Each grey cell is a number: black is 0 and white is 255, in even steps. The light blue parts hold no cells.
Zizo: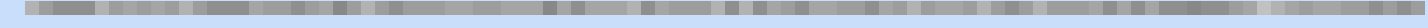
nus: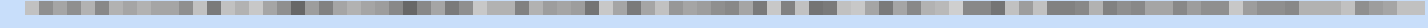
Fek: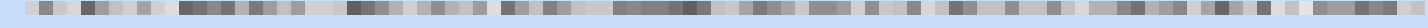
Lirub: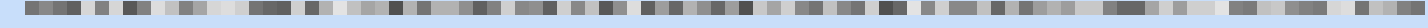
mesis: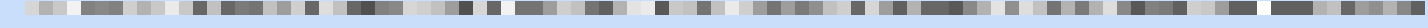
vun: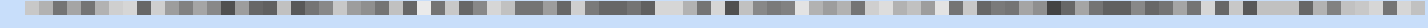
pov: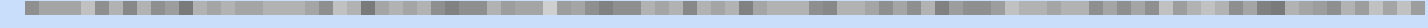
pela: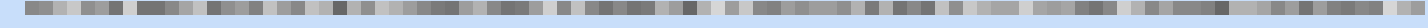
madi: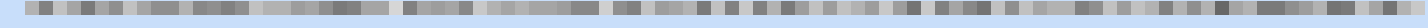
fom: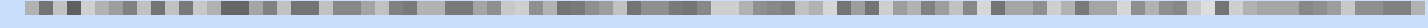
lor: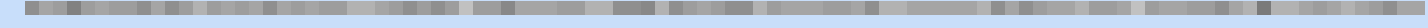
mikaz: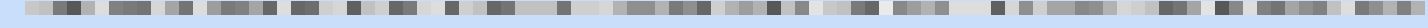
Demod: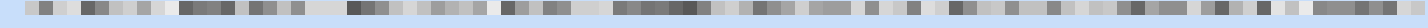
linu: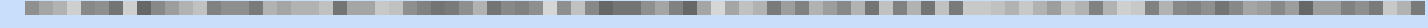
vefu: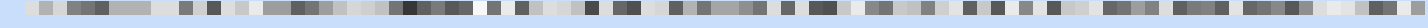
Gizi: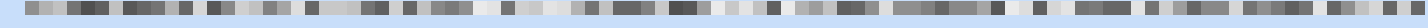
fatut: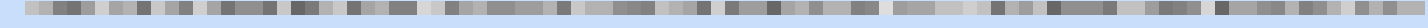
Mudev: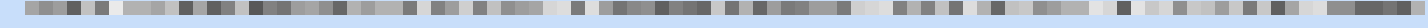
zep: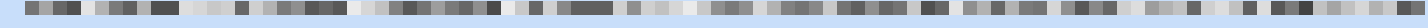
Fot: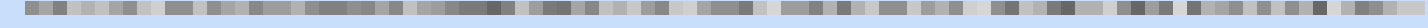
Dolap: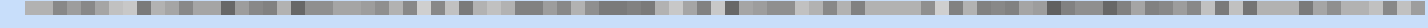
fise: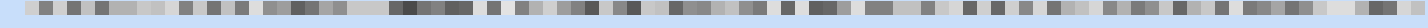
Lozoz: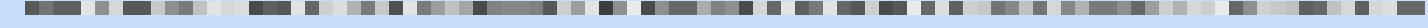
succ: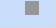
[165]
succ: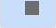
[207]
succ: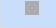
[129]
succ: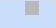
[207]
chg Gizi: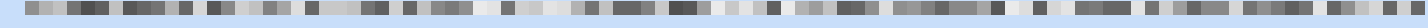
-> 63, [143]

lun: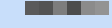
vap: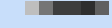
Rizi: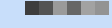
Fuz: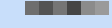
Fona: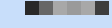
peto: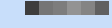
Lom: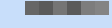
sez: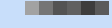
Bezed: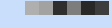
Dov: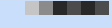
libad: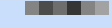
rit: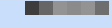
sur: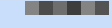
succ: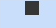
[132]
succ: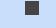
[139]

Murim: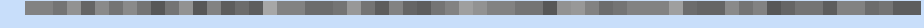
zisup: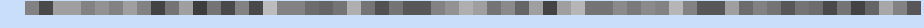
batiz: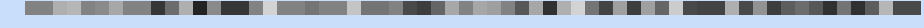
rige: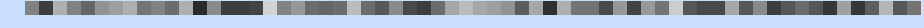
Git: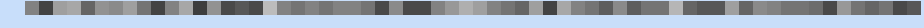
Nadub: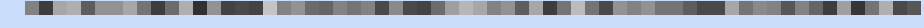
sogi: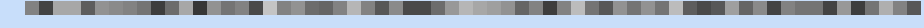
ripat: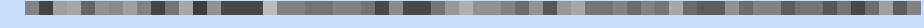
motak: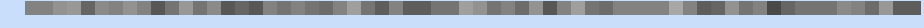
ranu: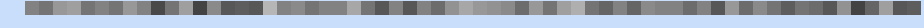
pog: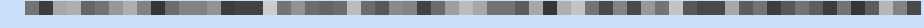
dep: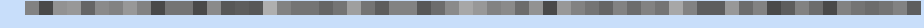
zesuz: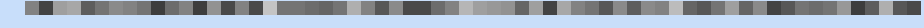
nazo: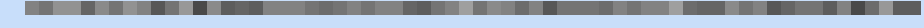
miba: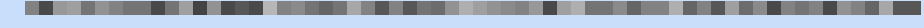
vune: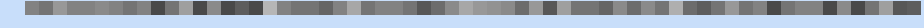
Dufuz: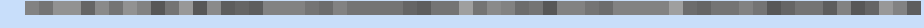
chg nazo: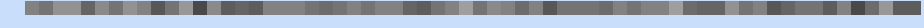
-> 50, [138]
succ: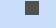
[116]
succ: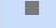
[138]
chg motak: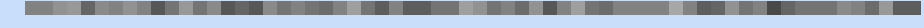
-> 17, [130]
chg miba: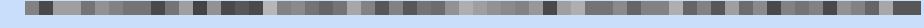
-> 2, [152]

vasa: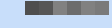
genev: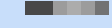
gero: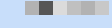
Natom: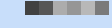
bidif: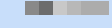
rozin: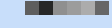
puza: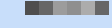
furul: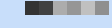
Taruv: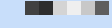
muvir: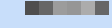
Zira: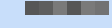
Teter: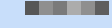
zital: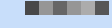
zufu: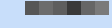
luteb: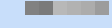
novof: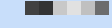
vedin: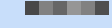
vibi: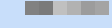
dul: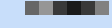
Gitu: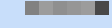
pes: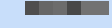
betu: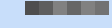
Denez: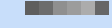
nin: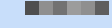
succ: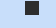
[212]
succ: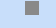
[108]
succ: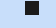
[57]

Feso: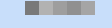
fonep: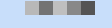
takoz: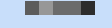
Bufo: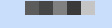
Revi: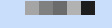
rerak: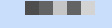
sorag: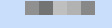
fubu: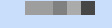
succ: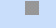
[107]
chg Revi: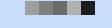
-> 0, [165]

